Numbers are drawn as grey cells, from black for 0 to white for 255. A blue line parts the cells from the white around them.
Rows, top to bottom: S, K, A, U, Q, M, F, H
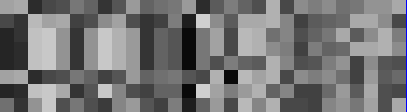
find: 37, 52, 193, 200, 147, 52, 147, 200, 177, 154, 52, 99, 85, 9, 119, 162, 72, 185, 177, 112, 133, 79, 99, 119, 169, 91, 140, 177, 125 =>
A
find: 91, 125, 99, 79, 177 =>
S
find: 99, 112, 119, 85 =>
M
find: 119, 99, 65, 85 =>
M
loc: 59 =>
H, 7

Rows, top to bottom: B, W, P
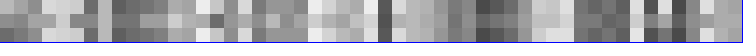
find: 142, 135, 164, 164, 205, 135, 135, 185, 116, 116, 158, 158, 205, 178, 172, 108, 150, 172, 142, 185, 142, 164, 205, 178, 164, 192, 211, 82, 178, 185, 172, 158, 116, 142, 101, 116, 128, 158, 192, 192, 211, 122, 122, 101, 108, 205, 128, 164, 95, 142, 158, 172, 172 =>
W
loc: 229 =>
P, 45
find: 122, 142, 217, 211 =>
P
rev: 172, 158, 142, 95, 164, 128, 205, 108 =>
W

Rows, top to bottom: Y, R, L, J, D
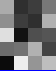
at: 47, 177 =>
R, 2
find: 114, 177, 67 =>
J
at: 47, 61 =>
Y, 1

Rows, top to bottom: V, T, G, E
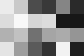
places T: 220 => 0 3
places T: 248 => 1

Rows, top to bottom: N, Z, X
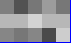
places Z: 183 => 0 1 3 4
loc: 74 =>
X, 3
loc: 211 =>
Z, 2
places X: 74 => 3
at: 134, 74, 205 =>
X, 2
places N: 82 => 1
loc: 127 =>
N, 0

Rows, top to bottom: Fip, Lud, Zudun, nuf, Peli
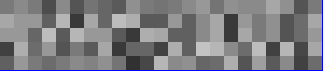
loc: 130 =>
Peli, 6
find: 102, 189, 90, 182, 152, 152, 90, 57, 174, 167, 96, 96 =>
Zudun
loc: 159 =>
Peli, 18

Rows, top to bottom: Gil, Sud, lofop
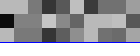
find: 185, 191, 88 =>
Sud
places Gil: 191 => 5
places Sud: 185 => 6 7
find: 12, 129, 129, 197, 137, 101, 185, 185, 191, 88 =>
Sud
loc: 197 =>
Sud, 3
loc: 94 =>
lofop, 4
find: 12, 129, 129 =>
Sud

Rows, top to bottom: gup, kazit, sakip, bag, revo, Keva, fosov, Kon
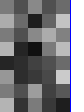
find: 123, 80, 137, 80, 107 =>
gup
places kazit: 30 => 2
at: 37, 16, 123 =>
bag, 1

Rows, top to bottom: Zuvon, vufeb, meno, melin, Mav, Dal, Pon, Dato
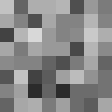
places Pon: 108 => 5 6
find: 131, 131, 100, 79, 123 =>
Mav
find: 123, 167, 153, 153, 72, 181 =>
melin
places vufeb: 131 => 1 4 5 7
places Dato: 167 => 1 7

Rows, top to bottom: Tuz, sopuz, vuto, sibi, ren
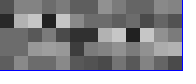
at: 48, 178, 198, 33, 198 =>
vuto, 6
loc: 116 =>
ren, 8
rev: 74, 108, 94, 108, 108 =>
sopuz

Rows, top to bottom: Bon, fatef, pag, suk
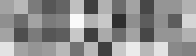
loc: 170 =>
pag, 7
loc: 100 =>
Bon, 4
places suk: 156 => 3
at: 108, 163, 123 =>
fatef, 1
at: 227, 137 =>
suk, 11
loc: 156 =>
suk, 3
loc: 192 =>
Bon, 5

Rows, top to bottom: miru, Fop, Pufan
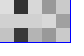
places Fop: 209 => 0 1 2
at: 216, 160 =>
Fop, 3
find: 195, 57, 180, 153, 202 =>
Pufan
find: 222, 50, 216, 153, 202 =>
miru

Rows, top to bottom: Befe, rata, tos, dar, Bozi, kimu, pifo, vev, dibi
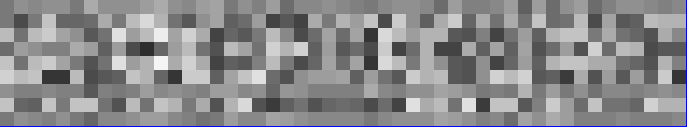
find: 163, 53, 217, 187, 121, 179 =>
Bozi
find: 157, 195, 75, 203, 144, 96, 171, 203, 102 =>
rata
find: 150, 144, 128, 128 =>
pifo
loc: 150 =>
pifo, 20
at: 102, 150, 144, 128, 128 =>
pifo, 19
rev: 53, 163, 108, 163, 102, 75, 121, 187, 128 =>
Bozi

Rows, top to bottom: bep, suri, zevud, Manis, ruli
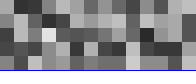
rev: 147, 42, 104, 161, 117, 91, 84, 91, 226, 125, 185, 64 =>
zevud
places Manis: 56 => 5 8 11 12
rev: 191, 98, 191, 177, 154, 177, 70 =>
suri
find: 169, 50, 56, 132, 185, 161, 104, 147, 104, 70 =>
bep
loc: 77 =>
ruli, 1

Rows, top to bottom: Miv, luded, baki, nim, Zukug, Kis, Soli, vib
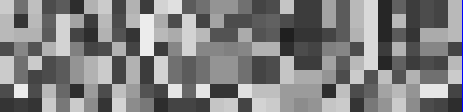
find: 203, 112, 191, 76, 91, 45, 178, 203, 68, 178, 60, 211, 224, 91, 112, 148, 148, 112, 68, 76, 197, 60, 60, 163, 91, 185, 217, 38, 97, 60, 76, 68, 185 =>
Miv
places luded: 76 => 8 12 16 17 20 30
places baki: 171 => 12 17 30 31
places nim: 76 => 0 7 21 25 29

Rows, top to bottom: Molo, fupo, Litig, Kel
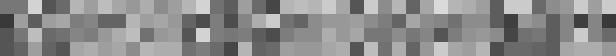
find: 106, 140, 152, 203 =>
Molo
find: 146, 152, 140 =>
Litig
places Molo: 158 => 6 12 17 34 42
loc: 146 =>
Litig, 33
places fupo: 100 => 7 8 13 21 28
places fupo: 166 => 4 11 29

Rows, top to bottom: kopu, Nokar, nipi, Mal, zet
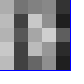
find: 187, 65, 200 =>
Nokar
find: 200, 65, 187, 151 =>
Mal

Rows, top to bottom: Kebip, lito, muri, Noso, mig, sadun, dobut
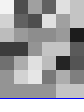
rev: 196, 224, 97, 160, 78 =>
Kebip
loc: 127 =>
sadun, 5
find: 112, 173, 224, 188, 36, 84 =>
mig
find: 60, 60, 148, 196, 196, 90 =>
Noso
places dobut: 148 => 0 1 2 3
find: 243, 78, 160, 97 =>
Kebip
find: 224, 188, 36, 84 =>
mig

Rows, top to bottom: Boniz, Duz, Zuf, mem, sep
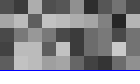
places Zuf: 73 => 0 4 8
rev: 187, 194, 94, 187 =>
Duz
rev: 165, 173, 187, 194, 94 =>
Duz

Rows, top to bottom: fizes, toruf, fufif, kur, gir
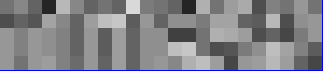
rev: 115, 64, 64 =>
fufif
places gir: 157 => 3 8 15 18 20
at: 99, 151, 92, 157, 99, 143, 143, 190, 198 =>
kur, 5
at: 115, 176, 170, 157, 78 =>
fufif, 14
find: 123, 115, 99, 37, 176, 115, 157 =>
fizes
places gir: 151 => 0 2 6 11 17
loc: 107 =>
gir, 5

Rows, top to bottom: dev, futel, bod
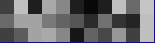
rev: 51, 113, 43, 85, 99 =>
futel
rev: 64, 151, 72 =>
bod
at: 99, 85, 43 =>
futel, 4
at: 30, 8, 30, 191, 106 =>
dev, 5
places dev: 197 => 10

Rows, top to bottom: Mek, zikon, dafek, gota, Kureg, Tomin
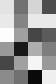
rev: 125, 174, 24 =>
gota
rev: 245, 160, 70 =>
Kureg
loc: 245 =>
Kureg, 2
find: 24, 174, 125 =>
gota
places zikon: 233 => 0 2 3

